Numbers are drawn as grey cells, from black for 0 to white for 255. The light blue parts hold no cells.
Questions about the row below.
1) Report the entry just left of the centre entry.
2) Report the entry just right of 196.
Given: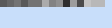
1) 171
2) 184

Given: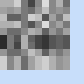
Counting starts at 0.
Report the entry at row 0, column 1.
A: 176
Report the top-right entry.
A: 109
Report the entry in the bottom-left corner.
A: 207
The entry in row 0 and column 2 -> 207
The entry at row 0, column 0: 176
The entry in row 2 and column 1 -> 97
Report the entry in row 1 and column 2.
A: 161
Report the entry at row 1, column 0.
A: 161
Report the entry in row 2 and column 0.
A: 191
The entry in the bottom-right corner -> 161

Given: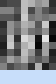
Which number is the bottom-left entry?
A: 130
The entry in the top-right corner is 46
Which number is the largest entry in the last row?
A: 177
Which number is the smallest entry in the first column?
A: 31
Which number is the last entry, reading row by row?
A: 74
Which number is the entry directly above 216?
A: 162
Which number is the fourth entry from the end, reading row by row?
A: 46
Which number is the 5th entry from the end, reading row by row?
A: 115
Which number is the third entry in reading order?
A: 74
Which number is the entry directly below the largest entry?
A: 162
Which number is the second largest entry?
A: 216
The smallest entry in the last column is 7
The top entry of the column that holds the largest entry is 162
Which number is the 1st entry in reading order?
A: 61
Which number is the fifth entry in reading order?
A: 177
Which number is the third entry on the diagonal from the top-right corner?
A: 130
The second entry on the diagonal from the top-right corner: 88

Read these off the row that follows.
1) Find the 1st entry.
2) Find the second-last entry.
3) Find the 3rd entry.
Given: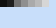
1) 15
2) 186
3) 113

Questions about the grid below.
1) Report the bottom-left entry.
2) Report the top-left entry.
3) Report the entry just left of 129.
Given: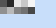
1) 144
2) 84
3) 185

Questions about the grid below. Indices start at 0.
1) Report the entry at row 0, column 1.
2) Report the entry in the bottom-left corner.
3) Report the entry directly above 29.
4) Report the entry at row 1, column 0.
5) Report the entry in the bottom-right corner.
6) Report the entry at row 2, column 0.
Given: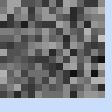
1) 162
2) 68
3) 137
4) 125
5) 137
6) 162

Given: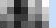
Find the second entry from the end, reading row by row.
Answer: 57
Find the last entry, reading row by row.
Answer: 125
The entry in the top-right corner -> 251
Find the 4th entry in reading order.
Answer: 84
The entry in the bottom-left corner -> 72
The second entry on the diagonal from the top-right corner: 152
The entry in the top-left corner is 193
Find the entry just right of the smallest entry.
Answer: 43
